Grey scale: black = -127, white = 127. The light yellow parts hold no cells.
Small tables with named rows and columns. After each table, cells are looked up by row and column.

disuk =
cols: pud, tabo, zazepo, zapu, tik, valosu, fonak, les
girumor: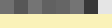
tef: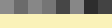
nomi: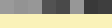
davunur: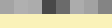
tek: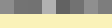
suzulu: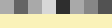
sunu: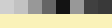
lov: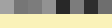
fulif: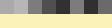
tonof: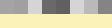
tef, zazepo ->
7
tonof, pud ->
36
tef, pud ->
11
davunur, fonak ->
34
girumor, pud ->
-15
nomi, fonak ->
-70
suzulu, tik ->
-81
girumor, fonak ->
-71
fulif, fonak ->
-79
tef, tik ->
-57

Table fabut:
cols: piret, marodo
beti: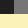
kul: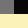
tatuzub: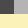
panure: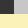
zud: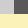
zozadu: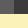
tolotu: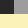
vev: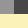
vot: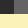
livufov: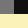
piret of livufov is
-10
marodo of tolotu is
29
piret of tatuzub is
-53
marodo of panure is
71
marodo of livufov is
-111
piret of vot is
-83
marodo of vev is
-56
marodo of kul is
-120
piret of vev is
21
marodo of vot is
-27
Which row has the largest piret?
zud

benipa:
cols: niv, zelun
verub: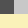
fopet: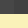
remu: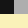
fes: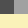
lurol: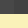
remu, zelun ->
46
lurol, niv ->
-55
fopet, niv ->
-56
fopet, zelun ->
-62
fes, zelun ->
33
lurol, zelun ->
-61
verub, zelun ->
72
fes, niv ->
-48
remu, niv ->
-107
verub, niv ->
-46

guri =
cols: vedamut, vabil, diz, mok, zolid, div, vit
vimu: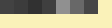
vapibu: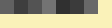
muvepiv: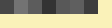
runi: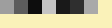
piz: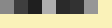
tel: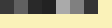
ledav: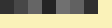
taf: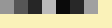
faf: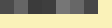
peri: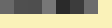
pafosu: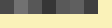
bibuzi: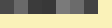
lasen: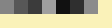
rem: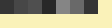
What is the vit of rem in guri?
-75
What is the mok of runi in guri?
68
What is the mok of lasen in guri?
31
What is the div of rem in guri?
-22
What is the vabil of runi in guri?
-35
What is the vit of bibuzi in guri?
-60
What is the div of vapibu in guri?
-68
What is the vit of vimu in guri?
-57
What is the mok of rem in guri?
-87
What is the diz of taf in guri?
-89
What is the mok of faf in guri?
-65
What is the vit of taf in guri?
32
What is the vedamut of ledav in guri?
-78
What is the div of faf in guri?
-24
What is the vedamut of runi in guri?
30
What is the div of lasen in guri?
-80

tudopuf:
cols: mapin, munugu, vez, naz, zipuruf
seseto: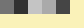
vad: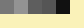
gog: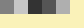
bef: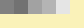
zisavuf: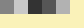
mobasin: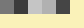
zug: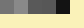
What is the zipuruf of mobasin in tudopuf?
-58
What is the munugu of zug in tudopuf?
9
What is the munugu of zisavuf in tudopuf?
72
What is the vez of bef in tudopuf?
34
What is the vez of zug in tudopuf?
-38
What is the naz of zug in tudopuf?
-40
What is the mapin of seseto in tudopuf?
-12
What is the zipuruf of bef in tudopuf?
101
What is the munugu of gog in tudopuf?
70
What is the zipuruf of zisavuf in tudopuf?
50
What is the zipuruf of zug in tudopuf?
-108
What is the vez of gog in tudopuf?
-76
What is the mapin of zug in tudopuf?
-11

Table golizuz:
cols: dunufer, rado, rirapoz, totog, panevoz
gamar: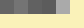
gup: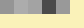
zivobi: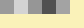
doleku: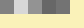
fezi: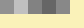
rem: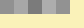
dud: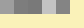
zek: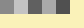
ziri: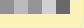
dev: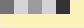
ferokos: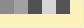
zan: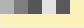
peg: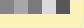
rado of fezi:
64
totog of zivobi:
-46
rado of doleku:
87
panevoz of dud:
4
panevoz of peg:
-40
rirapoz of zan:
-41
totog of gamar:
-35
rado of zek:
67
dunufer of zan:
51
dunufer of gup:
21
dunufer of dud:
30
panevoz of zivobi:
35
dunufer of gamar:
-26
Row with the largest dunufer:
zan

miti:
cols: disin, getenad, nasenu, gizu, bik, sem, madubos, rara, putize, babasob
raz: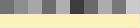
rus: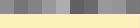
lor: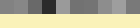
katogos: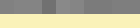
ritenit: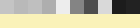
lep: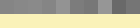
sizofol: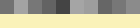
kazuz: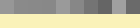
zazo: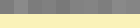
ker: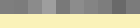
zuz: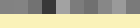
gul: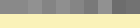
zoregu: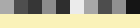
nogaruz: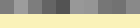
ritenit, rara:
89
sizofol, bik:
-59
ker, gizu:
30
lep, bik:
19
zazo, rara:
-1
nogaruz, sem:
24
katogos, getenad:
4
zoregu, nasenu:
-73
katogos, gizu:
-14
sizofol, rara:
-25
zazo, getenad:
10
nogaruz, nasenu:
-2
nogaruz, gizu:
-27
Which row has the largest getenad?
ritenit

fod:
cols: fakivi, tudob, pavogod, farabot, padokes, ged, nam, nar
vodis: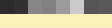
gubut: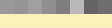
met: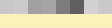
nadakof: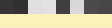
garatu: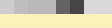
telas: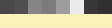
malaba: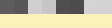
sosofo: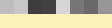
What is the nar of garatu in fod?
90
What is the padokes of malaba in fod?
-49
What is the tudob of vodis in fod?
-78
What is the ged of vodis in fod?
74
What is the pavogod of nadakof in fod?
96
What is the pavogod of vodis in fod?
6
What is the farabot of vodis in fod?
1
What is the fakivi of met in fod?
72
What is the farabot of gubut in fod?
15

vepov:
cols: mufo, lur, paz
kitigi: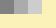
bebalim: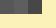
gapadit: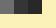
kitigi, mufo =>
1
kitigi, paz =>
77
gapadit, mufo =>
-17
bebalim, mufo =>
-40
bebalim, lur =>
-33
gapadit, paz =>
-87
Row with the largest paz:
kitigi

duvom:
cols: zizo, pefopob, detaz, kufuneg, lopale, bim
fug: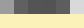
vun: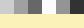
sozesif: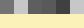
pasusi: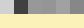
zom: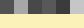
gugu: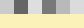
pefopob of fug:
-31
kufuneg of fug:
-44
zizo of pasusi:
81
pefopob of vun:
32
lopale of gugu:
57
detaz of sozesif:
-33
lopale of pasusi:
33
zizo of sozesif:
-12
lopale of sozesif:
-63
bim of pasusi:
7
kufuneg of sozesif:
-38
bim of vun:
-77
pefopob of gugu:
-26

